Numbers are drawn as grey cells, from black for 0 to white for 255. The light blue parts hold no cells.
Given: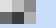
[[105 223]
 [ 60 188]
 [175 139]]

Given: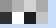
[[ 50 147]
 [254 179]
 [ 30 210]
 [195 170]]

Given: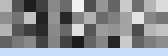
[[ 98 180 142 187]
 [121  86 116  83]
 [136  62 193  30]
 [ 67  42  35  65]
 [132 137 147 136]
 [ 67 105  39 106]
 [ 29 223 132 241]
 [101  85 177  79]
 [135 156 107 150]
 [ 36 148 127 101]
 [203 165 163 203]
 [101  76 227 109]
 [125 181 135 182]
 [140 195 118 220]]

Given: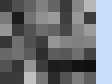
[[ 58  83 103  53 150 121  52]
 [ 59  53 114 112  60  28  80]
 [192 149  92  80  83 115  98]
 [118  61  46  61 109 144 129]
 [ 42  28  92 149 100 154 100]
 [ 83  30  87 132  71  63  57]
 [124  18 112 129 133 152 135]
 [ 94  16  67 133 155  60 183]]

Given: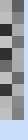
[[191 184  54 192 107  48 197  46 190 179]
 [128 136 176 106 171 173 116 170 130  96]]

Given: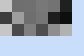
[[198  61 198]
 [ 75 158 111]
 [127 110 112]
 [ 78 118 120]
 [142  29 115]
 [177  14  32]]

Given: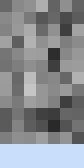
[[126  90  90 139 155 156 114 117 162 131 137 104]
 [143 131 117 122 108 104 126 136  94 153 150 137]
 [140  93  90 159 197 188 143 159 178 171 122 145]
 [157  80  64 150 150 130 133 157 144 106  87 174]
 [124  41  60 129 138 136  62  45 160 145 103  99]
 [147  83 102  62 153 103 154 136 126  62  75 143]
 [ 83 115 100  94 119 177 156 152 139 162  92  99]]

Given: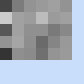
[[ 52 147  87 203  69]
 [143 165 161 161 124]
 [139 142 144 156 147]
 [112 106 144 188 154]
 [148 133 122 155 160]
 [154 153 136 160 147]]
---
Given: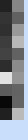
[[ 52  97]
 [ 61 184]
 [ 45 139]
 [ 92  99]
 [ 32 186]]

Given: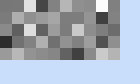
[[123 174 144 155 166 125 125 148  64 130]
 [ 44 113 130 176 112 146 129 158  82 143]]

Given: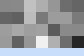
[[101  96 188 121 156 156 122]
 [154  97 150 240 176 109  38]]

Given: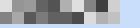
[[131 168  89 123  97  97  75 219 177 193]]

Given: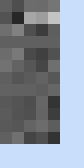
[[ 83  39 166 157 195]
 [ 96  96  96  96  96]
 [114  99  86  70 111]
 [ 98  97  97  93 102]
 [ 91  83  80 100  61]
 [ 96 112  69  79  51]]

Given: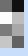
[[253 189]
 [198  98]]

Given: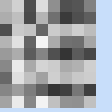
[[173 191  74 180 112  58  79  94]
 [180 225 100 245 171 113 110 165]
 [136 234 169 212 204 170 177 207]
 [134 156 125  95  52  64 119  63]]

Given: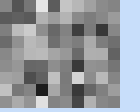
[[ 91  96  90 178 156 180 138 125 136 155]
 [107 145 185 176 111 136 125 171 125 111]
 [141 151 103 105 142 126  57 146 143 117]
 [193 120 132  29 167 124  57 103 128 157]]
